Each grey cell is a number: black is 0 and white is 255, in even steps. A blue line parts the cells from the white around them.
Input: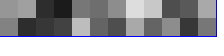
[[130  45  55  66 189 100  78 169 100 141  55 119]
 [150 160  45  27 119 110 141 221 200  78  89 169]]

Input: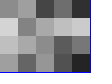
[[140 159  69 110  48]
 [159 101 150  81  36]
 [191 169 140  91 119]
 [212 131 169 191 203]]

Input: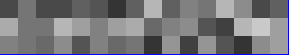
[[ 73 117  73  73  96  84  52  96 182  96 129 117 182 140  73  96]
 [129 117 105 140  84 129 105 117  52 149  64 149  84  52 140 159]
 [171 117 117 182 159 129 159 171 105 129 140  84  64 182 201 159]]

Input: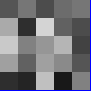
[[ 46  36 192  24 129]
 [ 85 118  76 108 118]
 [160  97 160 138  85]
 [170  46 212  97  76]
 [201 129 150 181  66]]

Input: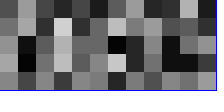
[[ 80 155  70  38  70  27  92 155  38  48 178  27]
 [113 166  48 208  48 103 189 123 155  80  92  48]
 [134  70 134  59 134 123  38 123  80 134 113 155]
 [146  15  92 178 103 103   4  38 134  15 113 146]
 [166   4 113 189  92 134 199  38 113  15  15  59]]

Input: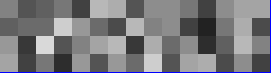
[[ 96 107 107 206 152 107  75 184 130 141  65  34 119 173  75]
 [130  84  96 119  65 184 173  84 141 141 119  65 141 164 164]
 [152  56 217  84 130 164 184  56 173 107 141  45  96 184 130]
 [164  65 119  45 152  84 152 107 206  84 164 173  75 141  65]]

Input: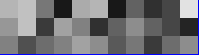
[[129  80 109 129 162 141  89 119  58 109 141]
 [151 193  58 162 129  48  98 141  98  70  36]
 [181 193 119  24 171 181  24  98  48  70 226]]

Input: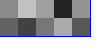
[[ 99  65 119 171  88]
 [138 194 159  34 148]]

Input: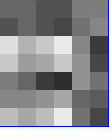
[[ 82 102  82  70 114 134]
 [102 102  82  82 125 125]
 [125 102  58  46 146 114]
 [134 134 146 167 102  91]
 [188 167 188 234 114  70]
 [200 156 167 200 146  70]
 [222 178 200 234 134  58]]
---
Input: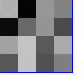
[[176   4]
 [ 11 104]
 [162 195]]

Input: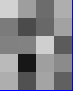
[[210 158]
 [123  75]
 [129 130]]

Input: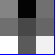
[[132   3]
 [111  71]
 [254  90]]

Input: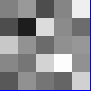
[[129 153]
 [ 77  29]
 [200 146]]

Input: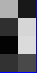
[[178  24]
 [ 47 214]
 [  3 219]]

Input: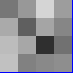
[[119 152]
 [170  95]
 [188 167]]
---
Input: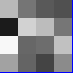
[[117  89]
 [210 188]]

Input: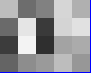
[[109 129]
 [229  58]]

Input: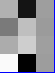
[[ 20 158]
 [191 155]]

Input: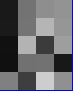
[[115 142]
 [116 181]]

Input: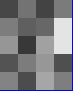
[[115  67]
 [ 95 103]]

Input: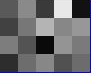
[[138  58]
 [119 180]]

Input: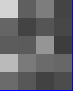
[[ 95 125]
 [ 67  85]]

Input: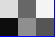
[[103 244]
 [143  85]]

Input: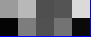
[[184  79]
 [125  81]]
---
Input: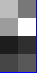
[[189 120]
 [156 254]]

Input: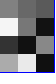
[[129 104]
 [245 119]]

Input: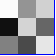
[[251 148]
 [ 16 212]]

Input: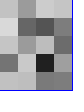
[[194 155]
 [217 102]]

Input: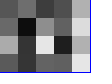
[[ 86 110]
 [105  13]]

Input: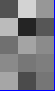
[[ 82 211]
 [187  36]]

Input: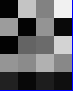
[[  3 196]
 [156   3]]
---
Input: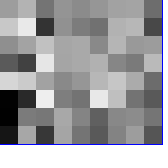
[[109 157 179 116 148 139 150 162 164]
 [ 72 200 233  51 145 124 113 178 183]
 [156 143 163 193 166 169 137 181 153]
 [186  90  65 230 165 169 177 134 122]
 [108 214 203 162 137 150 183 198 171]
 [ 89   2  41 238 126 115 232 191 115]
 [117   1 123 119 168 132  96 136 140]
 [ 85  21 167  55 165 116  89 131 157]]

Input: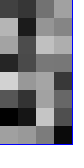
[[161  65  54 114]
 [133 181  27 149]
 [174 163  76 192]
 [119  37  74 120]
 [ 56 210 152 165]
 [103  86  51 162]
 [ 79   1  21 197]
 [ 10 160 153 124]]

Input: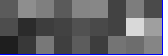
[[ 74  91 142 127  90 133 135  66 125]
 [159  77  43  61  66  81  73  66 217]
 [133  30  56 120  63  92  61 116 109]]

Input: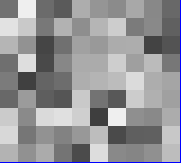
[[104 113 239 107  90 173 149 139 168 136]
 [ 96 226 201 120 178 142 181 205 123 137]
 [ 83 181 146  69 112 161 153 172 173  67]
 [119 111 222  73 135 171 171 206 159 187]
 [165 123  64 100 109 174 180 188 219 173]
 [160 104 155  94  85 201 115  88 204 176]
 [172 203 138 218 224 207  62 239 143 137]
 [200 216 118 146 130 152 189  74  95  96]
 [189 179 145 171 116  75 221 137 133 144]]

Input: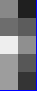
[[ 31 136]
 [ 92 109]
 [143 238]
 [ 87 157]
 [ 52 157]]

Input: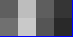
[[ 53  95 189  94]
 [ 41 112 201  85]]

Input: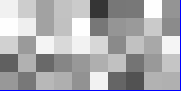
[[148 241 205 162 194 203  53 119 120 254]
 [139 254 239 162 193 254 119 149 154 202]
 [245 209 154 244 217 242 215 138 193 168]
 [197  96 177 105 134 152 175 193 116 153]
 [176 152 120 184 175 146 242 101  82 178]]
